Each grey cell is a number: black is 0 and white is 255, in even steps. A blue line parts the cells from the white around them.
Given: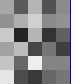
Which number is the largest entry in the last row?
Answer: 230
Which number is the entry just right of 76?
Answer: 57
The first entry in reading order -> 167
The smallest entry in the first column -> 146
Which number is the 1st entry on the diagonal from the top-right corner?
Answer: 139
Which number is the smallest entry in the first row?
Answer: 82
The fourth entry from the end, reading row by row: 76
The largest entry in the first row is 181
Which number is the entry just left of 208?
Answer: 174

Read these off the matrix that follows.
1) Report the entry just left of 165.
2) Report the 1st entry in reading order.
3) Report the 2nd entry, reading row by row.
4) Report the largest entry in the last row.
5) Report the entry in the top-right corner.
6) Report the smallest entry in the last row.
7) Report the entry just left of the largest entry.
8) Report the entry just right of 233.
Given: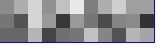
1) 181
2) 139
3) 173
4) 193
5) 159
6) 68
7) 193
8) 126

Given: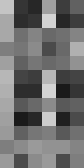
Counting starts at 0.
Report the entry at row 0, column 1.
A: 53
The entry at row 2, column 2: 132
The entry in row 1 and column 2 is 53
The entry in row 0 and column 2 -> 39
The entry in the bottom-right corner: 126
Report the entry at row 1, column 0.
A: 168
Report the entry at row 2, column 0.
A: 168
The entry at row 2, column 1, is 112
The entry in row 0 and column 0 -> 196
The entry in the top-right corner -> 97
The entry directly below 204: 126
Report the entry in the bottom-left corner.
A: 154

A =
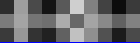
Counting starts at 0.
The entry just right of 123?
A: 164
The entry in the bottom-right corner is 74
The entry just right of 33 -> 97
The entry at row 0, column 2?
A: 74
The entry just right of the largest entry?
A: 129
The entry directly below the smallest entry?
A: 97
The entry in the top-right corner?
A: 58
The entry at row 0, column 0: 45
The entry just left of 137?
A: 164
